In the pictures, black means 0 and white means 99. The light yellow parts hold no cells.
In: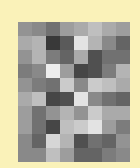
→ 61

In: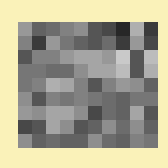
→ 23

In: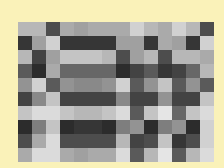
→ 30

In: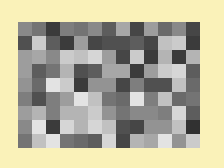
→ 27

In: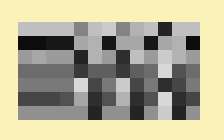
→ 74

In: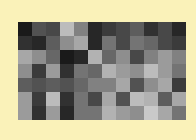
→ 15

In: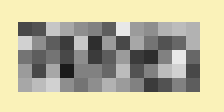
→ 69
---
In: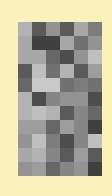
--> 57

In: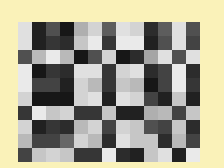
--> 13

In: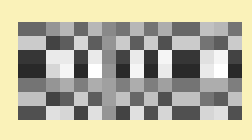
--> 87

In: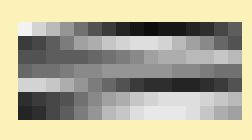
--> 67

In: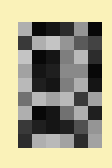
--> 17

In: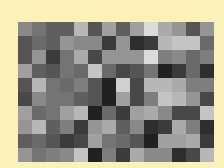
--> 28

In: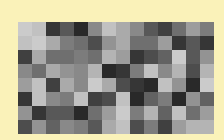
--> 70

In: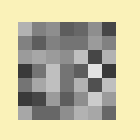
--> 65
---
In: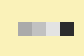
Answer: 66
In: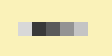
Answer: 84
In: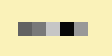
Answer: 38
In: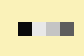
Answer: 4
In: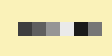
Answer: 24
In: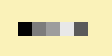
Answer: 1
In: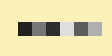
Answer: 13
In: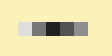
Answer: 86
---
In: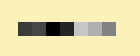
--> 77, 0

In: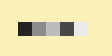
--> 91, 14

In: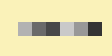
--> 78, 20

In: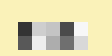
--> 96, 20

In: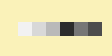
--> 94, 17

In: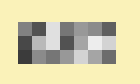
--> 92, 23
